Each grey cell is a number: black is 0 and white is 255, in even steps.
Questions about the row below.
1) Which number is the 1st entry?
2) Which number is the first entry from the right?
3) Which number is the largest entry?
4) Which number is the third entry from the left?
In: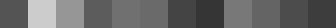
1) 84
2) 61
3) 204
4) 150

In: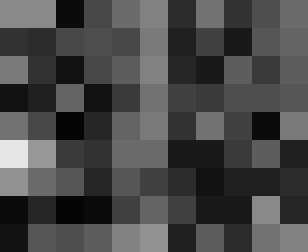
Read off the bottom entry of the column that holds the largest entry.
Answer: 18
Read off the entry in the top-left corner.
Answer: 137
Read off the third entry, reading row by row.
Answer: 11
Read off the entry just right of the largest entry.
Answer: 151
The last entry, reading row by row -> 129
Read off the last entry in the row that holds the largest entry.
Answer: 32
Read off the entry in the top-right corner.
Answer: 107
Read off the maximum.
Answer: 230
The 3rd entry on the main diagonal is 18
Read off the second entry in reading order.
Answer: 137
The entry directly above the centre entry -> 114
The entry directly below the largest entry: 145
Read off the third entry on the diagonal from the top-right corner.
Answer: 93
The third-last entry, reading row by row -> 44
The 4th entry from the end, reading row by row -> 93

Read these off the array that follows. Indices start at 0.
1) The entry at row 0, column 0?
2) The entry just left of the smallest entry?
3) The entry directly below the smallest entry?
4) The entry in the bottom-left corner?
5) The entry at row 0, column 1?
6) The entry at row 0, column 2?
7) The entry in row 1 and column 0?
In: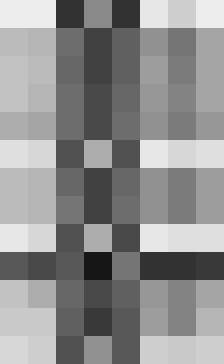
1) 237
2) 88
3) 73
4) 215
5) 237
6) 50
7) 187
